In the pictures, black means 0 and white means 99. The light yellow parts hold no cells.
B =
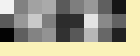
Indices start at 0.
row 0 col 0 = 94
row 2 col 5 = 34
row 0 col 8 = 8
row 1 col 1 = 59
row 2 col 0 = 1
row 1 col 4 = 17
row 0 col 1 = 50
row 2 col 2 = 51
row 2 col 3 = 57

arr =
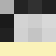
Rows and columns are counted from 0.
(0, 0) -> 68
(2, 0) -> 13
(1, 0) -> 10
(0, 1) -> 14

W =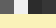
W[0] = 37
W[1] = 93

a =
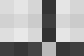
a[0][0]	85
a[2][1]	90
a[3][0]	24
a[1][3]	24
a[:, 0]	[85, 81, 86, 24]
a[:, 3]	[20, 24, 19, 72]

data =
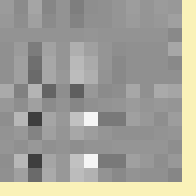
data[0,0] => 60
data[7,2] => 62
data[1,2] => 62
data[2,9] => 57
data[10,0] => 58
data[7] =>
[59, 55, 62, 54, 57, 52, 56, 57, 58, 60, 58, 59, 58]
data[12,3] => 66
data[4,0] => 56
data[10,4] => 57
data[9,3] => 62
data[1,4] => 57
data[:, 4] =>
[57, 57, 57, 58, 58, 59, 55, 57, 59, 58, 57, 59, 59]
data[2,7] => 57
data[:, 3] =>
[52, 54, 57, 63, 65, 65, 39, 54, 64, 62, 56, 64, 66]
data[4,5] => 72
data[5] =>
[56, 62, 41, 65, 59, 73, 68, 57, 53, 56, 56, 56, 56]
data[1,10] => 58
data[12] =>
[56, 62, 41, 66, 59, 73, 69, 57, 53, 57, 56, 56, 52]
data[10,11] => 58
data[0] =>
[60, 54, 64, 52, 57, 49, 55, 56, 58, 61, 58, 60, 59]
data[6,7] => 54
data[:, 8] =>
[58, 58, 57, 55, 53, 53, 55, 58, 47, 56, 58, 47, 53]
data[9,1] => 59
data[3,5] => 68
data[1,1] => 55
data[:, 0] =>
[60, 59, 57, 56, 56, 56, 66, 59, 55, 57, 58, 55, 56]
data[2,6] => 58

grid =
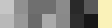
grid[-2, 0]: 77
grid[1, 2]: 41
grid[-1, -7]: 72
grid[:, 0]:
[77, 72]
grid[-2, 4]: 54

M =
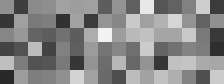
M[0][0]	56
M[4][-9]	42
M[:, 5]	[61, 63, 36, 37, 21, 82]
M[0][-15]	24
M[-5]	[21, 62, 47, 49, 19, 63, 23, 58, 52, 78, 62, 69, 83, 57, 38, 56]
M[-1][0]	16
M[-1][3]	50
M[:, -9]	[36, 58, 94, 45, 42, 41]
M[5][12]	68
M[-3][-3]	51
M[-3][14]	48
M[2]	[52, 59, 39, 36, 44, 36, 67, 94, 61, 72, 75, 64, 64, 78, 47, 22]
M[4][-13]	33
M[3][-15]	32
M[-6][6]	62
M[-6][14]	80
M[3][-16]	26
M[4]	[74, 48, 32, 33, 47, 21, 57, 42, 71, 40, 57, 21, 75, 76, 66, 65]
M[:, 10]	[90, 62, 75, 79, 57, 63]
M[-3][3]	26
